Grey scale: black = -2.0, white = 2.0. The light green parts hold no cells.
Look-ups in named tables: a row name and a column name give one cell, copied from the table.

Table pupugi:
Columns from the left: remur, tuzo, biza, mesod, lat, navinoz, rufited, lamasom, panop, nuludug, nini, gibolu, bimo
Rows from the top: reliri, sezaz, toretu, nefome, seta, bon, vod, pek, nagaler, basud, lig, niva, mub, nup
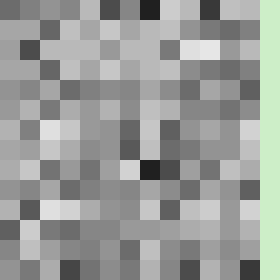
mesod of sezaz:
1.0
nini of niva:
0.8
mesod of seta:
-0.3
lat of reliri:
0.9
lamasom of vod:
1.1
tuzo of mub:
1.0
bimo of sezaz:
0.0
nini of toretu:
1.6
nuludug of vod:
0.3
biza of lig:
1.5
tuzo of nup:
-0.1
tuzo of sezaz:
0.6
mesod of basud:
-0.3
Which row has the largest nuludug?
toretu

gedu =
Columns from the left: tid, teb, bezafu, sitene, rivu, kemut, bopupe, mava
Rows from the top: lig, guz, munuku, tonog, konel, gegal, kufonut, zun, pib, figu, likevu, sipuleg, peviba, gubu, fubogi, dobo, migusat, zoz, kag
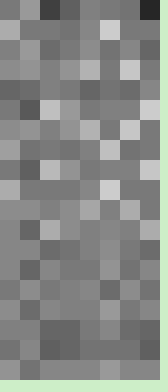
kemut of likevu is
0.0
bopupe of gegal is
0.0
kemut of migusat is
0.1
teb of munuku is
0.4
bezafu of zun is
-0.1
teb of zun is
-0.2
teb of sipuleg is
-0.4
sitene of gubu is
-0.1
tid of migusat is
0.0
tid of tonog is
0.2

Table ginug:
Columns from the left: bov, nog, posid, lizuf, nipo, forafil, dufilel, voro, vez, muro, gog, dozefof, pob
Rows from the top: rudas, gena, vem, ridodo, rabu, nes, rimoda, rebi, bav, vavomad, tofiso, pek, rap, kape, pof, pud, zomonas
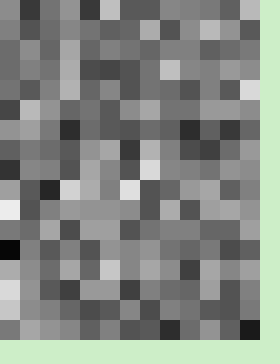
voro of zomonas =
-0.6
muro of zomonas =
-0.3
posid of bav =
0.0
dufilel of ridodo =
-0.7
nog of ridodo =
0.0
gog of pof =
0.5
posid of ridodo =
-0.2
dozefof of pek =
-0.4
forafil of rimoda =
-0.6
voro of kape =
0.6
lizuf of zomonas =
0.1
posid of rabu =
0.0
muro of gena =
0.2
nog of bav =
0.1
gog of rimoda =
-0.5
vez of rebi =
0.0
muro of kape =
-1.0
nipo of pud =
-0.8
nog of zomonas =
0.6
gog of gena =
0.9
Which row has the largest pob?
rabu

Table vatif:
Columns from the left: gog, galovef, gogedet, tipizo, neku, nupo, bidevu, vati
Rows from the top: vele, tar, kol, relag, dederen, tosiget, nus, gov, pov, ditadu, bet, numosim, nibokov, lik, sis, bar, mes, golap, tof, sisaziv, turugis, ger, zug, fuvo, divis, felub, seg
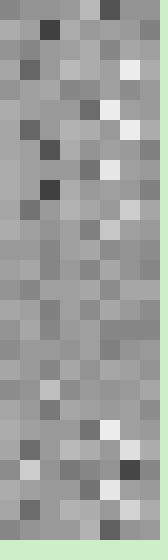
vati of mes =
0.1
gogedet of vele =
0.3
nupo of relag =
0.5
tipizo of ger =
0.4
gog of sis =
0.3
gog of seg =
0.1
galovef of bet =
-0.2
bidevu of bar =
0.4
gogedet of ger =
0.4
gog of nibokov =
0.4
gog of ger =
0.7
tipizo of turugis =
0.6
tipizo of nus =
0.8
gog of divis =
0.7
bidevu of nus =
1.7
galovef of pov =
0.5
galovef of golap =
0.4
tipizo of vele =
0.4
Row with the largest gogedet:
sisaziv

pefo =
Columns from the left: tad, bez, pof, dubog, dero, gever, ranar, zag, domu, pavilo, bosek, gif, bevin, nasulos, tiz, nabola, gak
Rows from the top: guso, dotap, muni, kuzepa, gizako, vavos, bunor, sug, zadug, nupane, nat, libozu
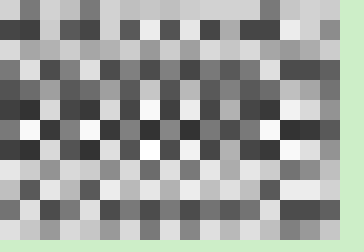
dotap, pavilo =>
1.6
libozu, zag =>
-0.1
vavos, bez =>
-1.2
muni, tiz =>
0.4
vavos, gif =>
0.8
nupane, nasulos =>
-0.6
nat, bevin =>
-0.2
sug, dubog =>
-0.7
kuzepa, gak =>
-0.5
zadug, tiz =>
-0.2
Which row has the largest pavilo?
sug

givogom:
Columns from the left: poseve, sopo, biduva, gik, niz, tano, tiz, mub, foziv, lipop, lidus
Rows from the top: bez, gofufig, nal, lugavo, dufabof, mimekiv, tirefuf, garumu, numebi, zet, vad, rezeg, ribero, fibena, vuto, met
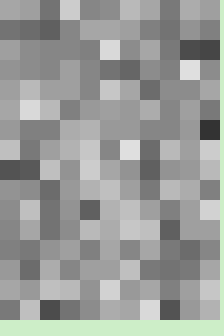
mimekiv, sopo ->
1.4
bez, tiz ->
0.9
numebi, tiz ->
0.3
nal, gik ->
0.1
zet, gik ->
0.4
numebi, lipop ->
0.4
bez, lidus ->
0.5
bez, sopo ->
0.5
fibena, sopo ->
-0.3
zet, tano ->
1.0

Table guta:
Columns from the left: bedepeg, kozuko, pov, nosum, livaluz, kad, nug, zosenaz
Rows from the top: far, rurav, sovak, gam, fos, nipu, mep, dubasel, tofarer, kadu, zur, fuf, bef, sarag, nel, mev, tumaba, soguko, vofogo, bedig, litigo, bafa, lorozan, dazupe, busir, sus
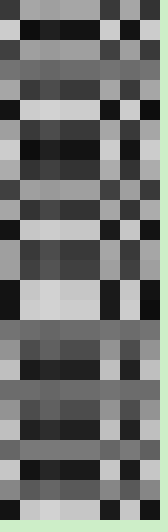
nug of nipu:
1.2
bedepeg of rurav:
1.2
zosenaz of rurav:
1.2
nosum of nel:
1.1
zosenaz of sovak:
-1.1
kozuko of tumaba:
-0.3
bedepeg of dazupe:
1.1
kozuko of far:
0.6
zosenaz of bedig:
-0.3
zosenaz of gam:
-0.2
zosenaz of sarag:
0.5
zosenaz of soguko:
0.3
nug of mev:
1.2
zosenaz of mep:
0.6
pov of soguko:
-0.5
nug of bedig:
-0.3
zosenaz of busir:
0.1
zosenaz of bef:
0.6
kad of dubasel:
1.2
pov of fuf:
1.2

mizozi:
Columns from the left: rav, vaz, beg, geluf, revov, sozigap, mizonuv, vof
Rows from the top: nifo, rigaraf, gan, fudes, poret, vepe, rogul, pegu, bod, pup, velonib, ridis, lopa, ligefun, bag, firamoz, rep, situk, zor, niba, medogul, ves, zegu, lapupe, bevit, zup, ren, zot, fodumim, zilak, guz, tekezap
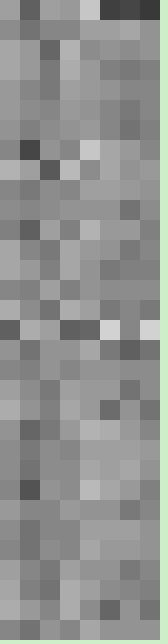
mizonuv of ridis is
0.4
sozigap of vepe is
0.1
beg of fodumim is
-0.1
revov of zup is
0.3
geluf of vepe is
0.4
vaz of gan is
0.4

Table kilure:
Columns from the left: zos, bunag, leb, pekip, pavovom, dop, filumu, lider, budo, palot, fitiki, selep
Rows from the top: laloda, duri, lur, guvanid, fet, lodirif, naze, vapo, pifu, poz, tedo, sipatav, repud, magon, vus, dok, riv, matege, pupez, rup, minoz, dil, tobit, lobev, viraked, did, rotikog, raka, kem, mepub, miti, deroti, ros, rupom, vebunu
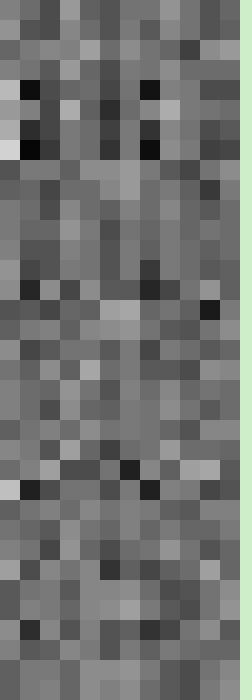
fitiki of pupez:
0.2
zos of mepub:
-0.6
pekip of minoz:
0.2
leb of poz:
-0.9
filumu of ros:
-0.1
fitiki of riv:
-0.2
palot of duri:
-0.2
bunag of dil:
-0.2
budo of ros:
-0.1
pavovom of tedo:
-0.3
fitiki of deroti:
0.2
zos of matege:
0.2
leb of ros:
-0.5
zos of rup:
0.0
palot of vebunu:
-0.8

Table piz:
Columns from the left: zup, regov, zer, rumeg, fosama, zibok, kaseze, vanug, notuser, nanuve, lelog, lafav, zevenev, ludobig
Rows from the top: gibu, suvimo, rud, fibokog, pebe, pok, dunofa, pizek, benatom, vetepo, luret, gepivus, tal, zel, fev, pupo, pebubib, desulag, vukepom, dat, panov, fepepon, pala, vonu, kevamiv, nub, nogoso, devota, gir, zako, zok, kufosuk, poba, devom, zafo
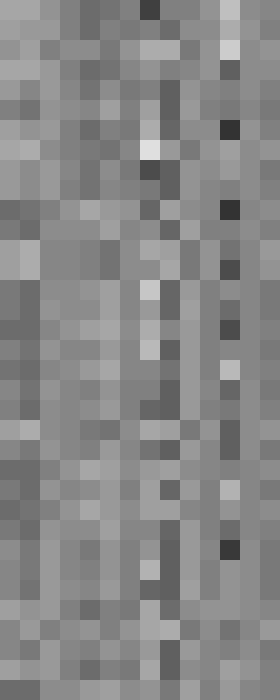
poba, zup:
0.1
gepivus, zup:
-0.1
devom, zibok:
0.0
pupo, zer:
0.3
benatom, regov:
0.2
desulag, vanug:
0.9
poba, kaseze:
0.1
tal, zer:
0.1
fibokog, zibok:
-0.2
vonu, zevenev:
0.1
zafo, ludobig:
0.0
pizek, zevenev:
0.2
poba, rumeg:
0.1
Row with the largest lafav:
rud

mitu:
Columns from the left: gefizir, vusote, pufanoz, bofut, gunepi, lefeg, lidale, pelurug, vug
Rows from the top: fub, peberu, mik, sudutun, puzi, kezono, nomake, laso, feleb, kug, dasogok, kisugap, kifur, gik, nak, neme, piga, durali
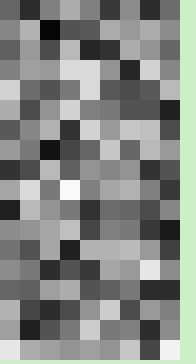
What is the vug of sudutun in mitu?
0.1
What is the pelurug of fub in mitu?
-1.3
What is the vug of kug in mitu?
-1.1
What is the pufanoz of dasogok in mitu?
0.3
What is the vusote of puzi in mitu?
-0.3
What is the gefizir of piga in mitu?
0.5
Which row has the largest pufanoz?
feleb

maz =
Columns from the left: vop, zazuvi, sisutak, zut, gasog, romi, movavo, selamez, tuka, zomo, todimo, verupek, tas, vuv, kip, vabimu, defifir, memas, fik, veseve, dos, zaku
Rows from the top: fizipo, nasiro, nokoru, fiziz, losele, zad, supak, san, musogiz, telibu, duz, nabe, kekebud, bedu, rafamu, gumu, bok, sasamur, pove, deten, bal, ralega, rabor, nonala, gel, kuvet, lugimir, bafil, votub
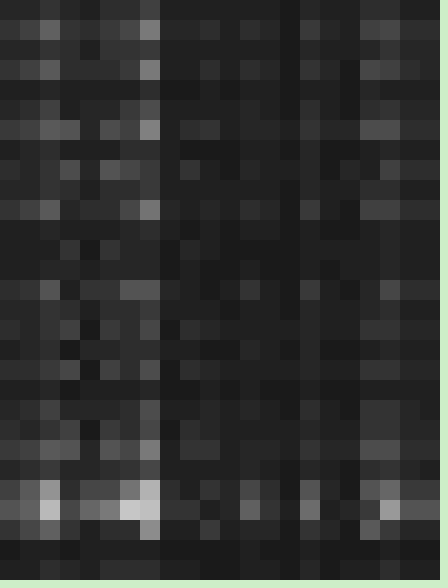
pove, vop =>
-1.3
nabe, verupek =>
-1.6
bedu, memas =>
-1.5
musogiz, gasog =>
-1.4
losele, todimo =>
-1.5
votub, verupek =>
-1.6
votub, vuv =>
-1.5
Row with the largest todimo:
lugimir

